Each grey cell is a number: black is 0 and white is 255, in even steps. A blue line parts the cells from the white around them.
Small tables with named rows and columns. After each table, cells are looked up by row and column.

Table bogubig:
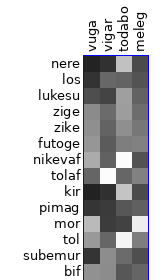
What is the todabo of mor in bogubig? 66
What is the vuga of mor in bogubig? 186
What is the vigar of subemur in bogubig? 141
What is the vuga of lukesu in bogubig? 78
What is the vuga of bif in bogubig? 145
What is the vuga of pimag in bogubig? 53
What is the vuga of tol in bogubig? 153
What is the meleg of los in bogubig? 83
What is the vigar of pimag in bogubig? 59
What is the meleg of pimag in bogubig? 96
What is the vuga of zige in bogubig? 139
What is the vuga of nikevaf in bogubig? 171
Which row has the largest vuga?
mor

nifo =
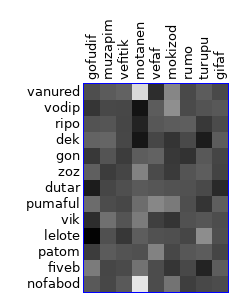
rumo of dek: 73
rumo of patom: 87
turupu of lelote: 141
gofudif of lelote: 3
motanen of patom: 80
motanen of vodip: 19
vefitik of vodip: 71
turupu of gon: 88
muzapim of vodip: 72
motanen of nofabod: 229
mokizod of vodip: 143
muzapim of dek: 101
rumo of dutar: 81
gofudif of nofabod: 89
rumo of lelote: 70
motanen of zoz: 130
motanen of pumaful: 109
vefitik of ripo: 70
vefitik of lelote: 55
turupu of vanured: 92

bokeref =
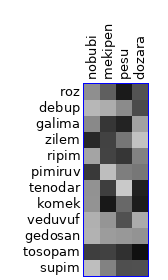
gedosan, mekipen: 156
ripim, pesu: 54
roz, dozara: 83
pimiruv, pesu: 126
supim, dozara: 80
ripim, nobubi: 164
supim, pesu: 79
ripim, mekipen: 67
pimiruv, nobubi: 57
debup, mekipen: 173
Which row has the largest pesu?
tenodar

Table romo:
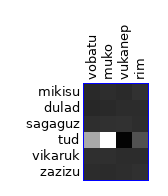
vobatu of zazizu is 44
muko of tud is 254
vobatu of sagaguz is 46
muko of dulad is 41
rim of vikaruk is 44
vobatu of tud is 169
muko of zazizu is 43
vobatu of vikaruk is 47
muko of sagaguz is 48
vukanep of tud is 4
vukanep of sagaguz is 49

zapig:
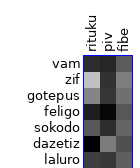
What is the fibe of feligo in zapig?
87
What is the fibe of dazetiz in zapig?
80
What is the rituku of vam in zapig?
45
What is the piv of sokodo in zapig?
45
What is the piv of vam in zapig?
38
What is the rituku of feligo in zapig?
30
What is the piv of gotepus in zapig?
53
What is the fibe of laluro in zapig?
95

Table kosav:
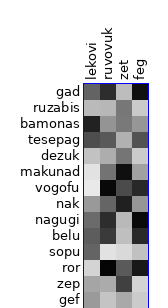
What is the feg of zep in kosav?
211
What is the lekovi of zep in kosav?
165
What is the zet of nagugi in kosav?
185
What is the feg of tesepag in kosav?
82
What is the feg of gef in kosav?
203
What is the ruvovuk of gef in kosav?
196
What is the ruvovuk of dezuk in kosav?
173
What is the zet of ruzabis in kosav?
119
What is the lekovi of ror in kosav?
212
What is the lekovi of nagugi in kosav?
107
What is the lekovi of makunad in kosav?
226
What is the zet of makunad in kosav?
15
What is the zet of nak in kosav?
32
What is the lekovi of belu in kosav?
93
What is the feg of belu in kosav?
41
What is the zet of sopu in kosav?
217
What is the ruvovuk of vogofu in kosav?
9
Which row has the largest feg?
zep

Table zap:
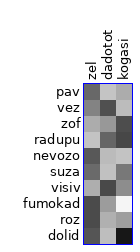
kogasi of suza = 120
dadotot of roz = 176
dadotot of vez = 80
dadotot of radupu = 101
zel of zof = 172
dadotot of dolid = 190
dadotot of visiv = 73
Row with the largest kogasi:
fumokad

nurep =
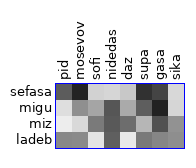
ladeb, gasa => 134
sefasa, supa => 49
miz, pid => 237
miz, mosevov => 217
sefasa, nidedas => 214
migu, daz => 170
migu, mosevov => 143
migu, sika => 214
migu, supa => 94
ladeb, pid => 136
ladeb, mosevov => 138
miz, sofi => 122
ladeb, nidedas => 95

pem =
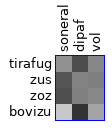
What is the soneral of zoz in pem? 78
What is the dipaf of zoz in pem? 128
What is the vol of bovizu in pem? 164
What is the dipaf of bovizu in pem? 51
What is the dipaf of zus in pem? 131
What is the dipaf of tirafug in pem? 77
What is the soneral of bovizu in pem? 199
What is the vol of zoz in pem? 136
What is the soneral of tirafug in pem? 144
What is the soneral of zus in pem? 85
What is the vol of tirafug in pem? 135
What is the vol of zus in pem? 127
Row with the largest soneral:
bovizu

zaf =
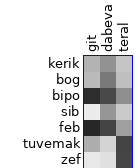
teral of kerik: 197
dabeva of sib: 150
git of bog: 186
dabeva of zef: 224
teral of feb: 159
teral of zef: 69
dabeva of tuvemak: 212
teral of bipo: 143
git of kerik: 179
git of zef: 232
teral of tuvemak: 67
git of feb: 39
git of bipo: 45
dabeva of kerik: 146
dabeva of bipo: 73
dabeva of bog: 121
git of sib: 236
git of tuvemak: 174
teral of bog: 191
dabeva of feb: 68

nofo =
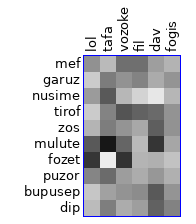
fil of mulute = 186
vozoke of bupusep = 147
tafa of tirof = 131
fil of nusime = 211
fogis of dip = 130
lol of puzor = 133
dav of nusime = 231
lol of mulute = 89
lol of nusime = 155
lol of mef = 145
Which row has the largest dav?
nusime

